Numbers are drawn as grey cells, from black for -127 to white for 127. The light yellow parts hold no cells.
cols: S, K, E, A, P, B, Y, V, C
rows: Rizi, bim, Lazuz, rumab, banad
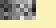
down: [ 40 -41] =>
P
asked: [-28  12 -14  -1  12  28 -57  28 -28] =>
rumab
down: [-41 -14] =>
E
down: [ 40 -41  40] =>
P
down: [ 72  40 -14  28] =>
V
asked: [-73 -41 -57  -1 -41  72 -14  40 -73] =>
bim
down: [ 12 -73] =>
K

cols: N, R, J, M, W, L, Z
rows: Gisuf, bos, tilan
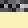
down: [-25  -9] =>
M
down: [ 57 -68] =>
Z
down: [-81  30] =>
R

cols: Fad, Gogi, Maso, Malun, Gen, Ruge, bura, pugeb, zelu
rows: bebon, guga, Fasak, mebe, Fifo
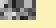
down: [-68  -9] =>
zelu
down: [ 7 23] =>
Gen
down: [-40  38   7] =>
Ruge
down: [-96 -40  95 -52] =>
Malun
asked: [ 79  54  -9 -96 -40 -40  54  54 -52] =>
bebon
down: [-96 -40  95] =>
Malun

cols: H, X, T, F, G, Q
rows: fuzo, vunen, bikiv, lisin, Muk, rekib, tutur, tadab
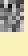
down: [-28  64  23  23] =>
H
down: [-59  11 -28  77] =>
Q
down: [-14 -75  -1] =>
H
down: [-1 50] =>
T
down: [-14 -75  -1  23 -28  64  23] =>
H

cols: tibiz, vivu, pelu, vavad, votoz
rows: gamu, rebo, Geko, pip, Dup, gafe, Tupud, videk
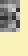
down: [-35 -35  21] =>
vivu
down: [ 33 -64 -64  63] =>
votoz

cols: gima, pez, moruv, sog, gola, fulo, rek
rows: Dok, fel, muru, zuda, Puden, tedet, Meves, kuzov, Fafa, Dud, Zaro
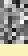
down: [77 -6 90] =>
fulo
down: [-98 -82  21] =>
gola
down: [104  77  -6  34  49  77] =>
pez
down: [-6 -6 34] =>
moruv

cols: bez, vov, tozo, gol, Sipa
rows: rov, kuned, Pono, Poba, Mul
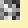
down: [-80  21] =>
Sipa
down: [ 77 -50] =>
vov
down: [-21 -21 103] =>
tozo

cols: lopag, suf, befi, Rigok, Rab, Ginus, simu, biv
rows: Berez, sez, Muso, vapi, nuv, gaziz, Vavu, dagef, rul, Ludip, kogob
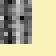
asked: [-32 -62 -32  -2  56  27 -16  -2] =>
sez
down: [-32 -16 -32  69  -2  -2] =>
lopag
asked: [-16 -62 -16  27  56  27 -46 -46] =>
Muso
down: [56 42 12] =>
Rab
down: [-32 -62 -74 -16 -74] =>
befi
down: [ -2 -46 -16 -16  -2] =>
biv

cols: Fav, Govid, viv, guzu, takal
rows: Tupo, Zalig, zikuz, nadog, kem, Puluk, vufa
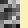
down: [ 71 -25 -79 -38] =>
viv
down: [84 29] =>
guzu
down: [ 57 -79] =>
viv

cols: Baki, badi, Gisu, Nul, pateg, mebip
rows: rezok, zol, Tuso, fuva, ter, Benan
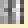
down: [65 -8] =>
badi
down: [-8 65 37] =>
badi
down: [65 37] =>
badi

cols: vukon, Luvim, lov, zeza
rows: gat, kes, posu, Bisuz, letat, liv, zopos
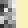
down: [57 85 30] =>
zeza
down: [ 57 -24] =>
lov
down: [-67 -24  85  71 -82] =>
vukon
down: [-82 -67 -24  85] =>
vukon
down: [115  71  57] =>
zeza
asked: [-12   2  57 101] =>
gat
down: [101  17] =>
Luvim

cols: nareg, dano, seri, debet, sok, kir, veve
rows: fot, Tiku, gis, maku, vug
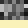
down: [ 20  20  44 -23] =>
dano
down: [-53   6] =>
debet
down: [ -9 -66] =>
kir
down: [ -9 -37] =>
sok
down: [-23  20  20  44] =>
dano

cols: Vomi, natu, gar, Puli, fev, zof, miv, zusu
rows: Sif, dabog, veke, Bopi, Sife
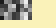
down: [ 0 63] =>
zof
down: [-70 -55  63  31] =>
natu
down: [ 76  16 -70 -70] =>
Puli
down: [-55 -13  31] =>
zusu
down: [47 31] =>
gar
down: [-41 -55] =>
zusu
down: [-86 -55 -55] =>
fev

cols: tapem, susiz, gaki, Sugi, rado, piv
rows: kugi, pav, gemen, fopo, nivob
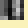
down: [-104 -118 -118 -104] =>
gaki
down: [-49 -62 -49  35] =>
susiz

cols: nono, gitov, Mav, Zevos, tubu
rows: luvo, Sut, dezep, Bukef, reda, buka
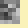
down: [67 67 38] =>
tubu
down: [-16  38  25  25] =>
Zevos
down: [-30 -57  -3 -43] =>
nono
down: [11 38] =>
Zevos
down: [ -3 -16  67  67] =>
tubu
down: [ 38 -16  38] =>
Zevos
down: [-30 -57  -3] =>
nono

